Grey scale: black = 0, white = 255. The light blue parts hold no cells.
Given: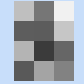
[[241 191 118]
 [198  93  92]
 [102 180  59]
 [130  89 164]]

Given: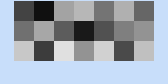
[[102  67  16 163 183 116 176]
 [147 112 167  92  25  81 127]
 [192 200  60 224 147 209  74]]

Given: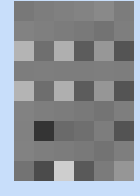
[[124 120 125 128 131 137]
 [126 130 127 124 121 115]
 [ 84 180 111 175  92 151]
 [125 125 126 125 125 126]
 [ 84 180 110 175  92 150]
 [126 130 126 124 121 116]
 [ 83 129  52 106 111 125]
 [126 130 126 124 121 115]
 [150 115  75 206  89 123]]

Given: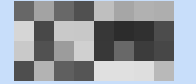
[[174 103 163 104  80 191 166 177]
 [ 76 214  72 201 200  55  44  48]
 [ 71 201  81 156 208  56 104  60]
 [185  78 179  95  85 224 224 222]]

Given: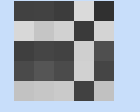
[[ 48  65  66  60 218]
 [212 216 197 209  58]
 [ 79  63  69  66 207]
 [ 69  74  85  75 209]
 [193 194 198 202  65]]

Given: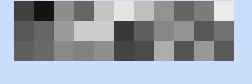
[[235  65  20 141 101 195 228 191 146 100 124]
 [114  87 102 155 204 203  57  95 134 147  88]
 [ 90  96 105 137 130 143  68  75 172  85 152]]

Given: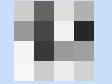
[[176 205 100 221]
 [ 39 151  70 241]
 [159 245  57 153]
 [209 246 204 235]]
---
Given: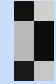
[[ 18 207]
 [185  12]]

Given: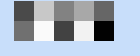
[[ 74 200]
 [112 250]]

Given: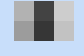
[[178  67]
 [156  54]]

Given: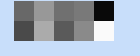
[[104 152]
 [ 74 171]]

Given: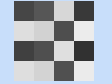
[[ 70  86]
 [222 210]]

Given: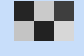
[[ 37 202]
 [196  34]]

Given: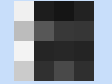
[[240  29]
 [188  87]]
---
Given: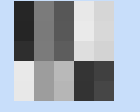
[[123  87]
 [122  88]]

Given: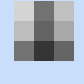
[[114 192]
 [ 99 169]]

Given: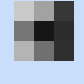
[[162  55]
 [ 21  44]]

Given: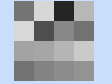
[[215  37]
 [ 78 136]]

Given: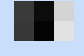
[[ 12 212]
 [  4 226]]

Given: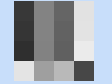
[[131 101]
 [131  98]]

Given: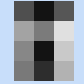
[[ 19  86]
 [123 224]]

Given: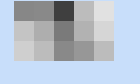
[[137  63]
 [174 122]]

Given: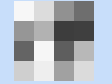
[[220 145]
 [178  61]]
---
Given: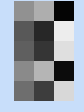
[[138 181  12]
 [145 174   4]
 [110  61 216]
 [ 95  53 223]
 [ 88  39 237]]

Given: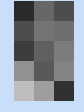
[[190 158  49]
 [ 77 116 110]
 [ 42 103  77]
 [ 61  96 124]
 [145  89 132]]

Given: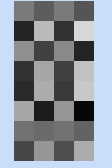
[[ 36 186  50 215]
 [ 42 172  58 200]
 [ 50 166  65 193]
 [ 71 150  79 172]
 [114 107 114  99]
 [122  93 122  85]
 [144  65 137  36]
 [166  28 150   7]]

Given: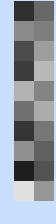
[[ 60 184]
 [112 172]
 [ 75 157]
 [224 150]
 [178 132]
 [138 126]
 [ 53 119]
 [ 47 104]
 [144  96]
 [ 31  83]]

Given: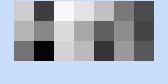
[[180 135 219 167  96 141  68]
 [205  61 248 227 193 121  75]
 [115   5 211 186  53 153  88]]

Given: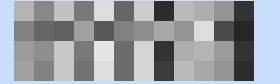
[[155 142 199 121 229 108 213  51 174 180 155  51]
 [180 136 193 121 221 102 205  44 186 174 148  51]
 [161 129 199 114 221 108 213  59 186 168 148  44]
 [129 102  96 161  88 129 142 168 148 221  74  38]]
